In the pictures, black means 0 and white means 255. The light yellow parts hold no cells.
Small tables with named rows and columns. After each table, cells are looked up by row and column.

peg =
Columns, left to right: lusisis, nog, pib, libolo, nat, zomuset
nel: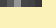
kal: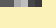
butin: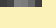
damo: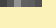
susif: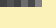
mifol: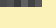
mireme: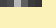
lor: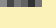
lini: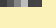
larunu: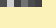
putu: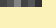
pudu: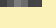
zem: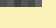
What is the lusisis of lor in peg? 139
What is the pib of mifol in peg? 60
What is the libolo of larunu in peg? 114
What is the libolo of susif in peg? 109
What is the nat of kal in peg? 71
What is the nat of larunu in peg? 76
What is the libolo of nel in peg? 70
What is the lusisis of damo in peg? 66
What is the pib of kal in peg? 170
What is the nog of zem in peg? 93
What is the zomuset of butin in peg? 62

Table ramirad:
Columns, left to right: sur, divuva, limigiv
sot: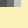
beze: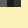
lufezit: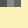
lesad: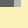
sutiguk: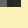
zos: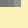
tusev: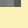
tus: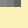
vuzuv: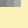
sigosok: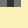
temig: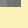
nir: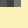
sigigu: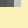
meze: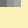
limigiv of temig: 112
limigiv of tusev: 89
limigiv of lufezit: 102
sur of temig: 132
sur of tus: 133
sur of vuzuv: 132
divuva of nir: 65
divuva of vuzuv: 149
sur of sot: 85
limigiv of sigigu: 196
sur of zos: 119
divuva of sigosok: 51
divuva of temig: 116
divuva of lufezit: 137
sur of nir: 88
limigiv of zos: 146
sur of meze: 112
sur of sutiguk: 102

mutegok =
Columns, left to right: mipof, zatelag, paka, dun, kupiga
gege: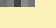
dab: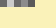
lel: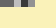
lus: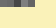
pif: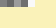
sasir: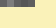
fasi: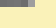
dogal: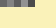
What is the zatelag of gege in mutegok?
126
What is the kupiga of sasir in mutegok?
94
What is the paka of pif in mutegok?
156
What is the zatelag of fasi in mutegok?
115
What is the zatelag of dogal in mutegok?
131
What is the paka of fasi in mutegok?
117
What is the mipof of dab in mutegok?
105
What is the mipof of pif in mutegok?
129
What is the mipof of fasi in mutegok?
112
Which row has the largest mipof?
pif

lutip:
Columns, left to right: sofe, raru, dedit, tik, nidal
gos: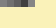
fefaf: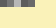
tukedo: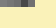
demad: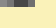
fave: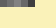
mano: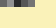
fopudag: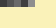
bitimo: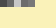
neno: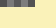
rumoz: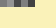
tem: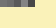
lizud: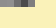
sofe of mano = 102
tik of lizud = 75
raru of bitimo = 105
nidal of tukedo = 112
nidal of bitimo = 120
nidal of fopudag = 142
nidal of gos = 133
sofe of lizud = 142
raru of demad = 117
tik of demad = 71
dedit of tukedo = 111
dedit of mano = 43
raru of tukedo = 118
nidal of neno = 82
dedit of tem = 90
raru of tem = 108

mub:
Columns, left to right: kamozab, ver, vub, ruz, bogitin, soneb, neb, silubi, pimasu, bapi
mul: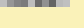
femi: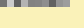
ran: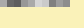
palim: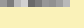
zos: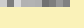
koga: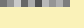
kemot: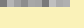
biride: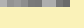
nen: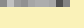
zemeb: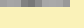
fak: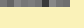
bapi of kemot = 176
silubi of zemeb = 169
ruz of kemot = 141
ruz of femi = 179
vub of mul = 131
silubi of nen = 166
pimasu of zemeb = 167
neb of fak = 57
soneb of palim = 124
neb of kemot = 121
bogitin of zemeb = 120
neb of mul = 145
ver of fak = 101
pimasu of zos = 152
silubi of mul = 100
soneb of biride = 120
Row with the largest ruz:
palim

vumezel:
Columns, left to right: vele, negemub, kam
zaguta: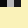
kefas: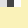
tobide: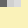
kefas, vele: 225
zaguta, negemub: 185
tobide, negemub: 208
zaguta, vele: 8
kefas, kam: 253
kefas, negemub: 69
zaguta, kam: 25
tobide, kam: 220
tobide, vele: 101
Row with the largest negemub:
tobide

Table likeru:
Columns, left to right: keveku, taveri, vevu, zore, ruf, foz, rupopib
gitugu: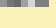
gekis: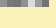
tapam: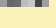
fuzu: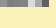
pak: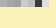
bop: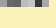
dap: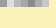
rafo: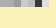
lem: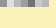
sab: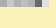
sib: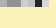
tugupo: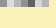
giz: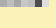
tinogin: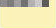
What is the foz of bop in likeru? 56
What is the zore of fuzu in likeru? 131
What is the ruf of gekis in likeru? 220
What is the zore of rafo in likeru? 202
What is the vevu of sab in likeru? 177
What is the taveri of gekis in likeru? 120
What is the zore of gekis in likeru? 143
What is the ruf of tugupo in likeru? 98

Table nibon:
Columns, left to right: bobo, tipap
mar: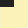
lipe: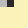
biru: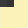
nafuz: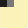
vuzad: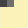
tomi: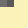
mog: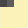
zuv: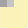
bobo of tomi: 110
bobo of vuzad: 66
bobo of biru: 58
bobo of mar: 34
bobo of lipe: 188
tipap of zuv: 197
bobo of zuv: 163
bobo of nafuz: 29

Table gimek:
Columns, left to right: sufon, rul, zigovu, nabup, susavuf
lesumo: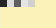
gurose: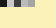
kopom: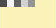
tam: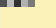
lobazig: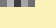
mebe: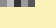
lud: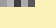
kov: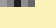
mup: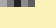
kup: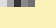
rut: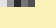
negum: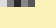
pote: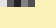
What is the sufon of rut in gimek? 226
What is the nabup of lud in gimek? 172
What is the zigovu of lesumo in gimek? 95
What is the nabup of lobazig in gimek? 165
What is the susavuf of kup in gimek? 112
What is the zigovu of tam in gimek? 51
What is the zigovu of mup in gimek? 34
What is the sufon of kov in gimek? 156
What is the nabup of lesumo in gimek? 228
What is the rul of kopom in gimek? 243
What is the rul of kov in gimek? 128
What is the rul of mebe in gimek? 190
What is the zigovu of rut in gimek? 42
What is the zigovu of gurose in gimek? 63
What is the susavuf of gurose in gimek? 165
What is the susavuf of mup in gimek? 93
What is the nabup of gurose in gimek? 186
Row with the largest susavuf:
lesumo

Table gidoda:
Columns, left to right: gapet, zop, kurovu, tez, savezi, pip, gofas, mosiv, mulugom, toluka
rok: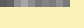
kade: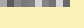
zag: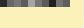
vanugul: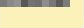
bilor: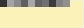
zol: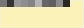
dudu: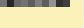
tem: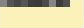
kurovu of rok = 144
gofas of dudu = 93
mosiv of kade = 115
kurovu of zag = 119
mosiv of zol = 95
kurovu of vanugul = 146
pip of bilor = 99
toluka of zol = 40
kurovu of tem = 71
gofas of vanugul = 142
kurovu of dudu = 104
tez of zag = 93
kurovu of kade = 137
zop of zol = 52
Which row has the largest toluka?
bilor

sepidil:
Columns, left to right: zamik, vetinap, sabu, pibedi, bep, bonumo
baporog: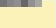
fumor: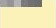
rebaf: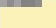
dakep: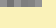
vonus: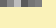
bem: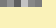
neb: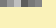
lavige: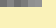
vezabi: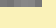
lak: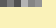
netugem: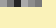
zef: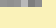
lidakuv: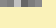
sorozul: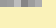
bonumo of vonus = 127
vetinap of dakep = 116
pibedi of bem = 195
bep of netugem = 141
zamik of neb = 122
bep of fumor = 113
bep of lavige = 144
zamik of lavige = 114
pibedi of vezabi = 136
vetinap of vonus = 139
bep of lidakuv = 125

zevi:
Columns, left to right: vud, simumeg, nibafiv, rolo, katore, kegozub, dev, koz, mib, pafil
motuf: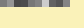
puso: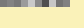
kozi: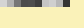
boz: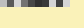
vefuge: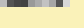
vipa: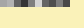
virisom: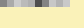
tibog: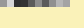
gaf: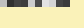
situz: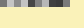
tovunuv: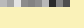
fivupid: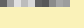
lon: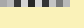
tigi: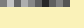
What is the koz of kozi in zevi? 207
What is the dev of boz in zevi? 57
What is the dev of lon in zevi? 52
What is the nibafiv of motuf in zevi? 73
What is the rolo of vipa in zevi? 53
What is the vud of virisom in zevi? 133
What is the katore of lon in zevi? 39
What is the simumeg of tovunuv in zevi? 164
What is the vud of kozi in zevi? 212
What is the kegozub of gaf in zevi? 75
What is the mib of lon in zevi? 119
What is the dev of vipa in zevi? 101
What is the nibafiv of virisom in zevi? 204
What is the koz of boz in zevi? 212

